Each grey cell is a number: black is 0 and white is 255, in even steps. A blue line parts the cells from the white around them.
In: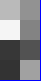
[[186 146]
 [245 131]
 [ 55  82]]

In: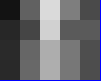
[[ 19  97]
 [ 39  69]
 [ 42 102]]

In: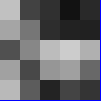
[[193  66]
 [165 118]
 [ 80 135]]

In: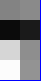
[[131 138]
 [ 11  26]
 [214 142]]

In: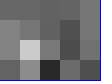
[[103 102]
 [131 117]
 [131 203]]

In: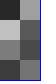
[[ 40 159]
 [192  89]
 [124  74]]

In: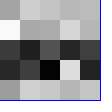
[[164 206]
 [249 169]
 [ 59  31]]

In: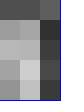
[[ 79  78]
 [157 166]
 [183 180]]
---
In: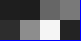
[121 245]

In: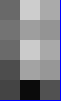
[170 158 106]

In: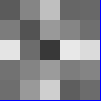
[104 133  56 132 110]

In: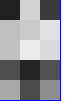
[ 58 202 193]

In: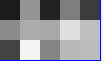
[ 60 223 132]

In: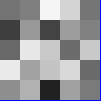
[117 157 201 163 142]

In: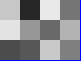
[117 105  87]

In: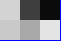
[ 11 169]

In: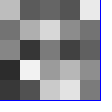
[234 140 123 242  56]
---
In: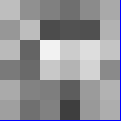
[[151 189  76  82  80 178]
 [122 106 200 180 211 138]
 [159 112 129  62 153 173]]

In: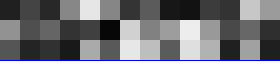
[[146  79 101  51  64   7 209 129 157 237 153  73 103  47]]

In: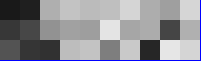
[[ 55  71 146 161 158 228 166 172  69 176]]

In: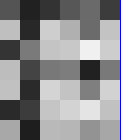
[[191  40 206 176 107 195]
 [189  68 120 125  33 121]
 [ 42  60 197 211 228 193]]

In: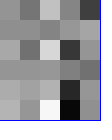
[[143 143 132 151 165]
 [149 149 151 128 113]
 [180 150 247   8 144]]

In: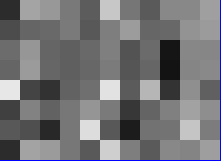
[[ 76 101 105 122  88 126 156 102 104 147 155]
 [101 155 102  95 103 123  85 102  19 133 137]
 [ 64 130  98 119 149 122  55 100 128 162 142]
 [ 44 163 155 119  89 207 126  90 136 132 158]]

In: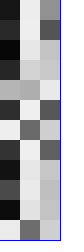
[[ 41 238  84]
 [ 38 210 200]
 [ 46 239  87]
 [ 51 239  95]
 [ 74 234 191]
 [235 109 207]]

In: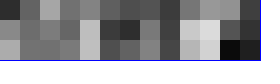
[[137 109 124 102 190  59  46 121  64 201 219  84  51]]
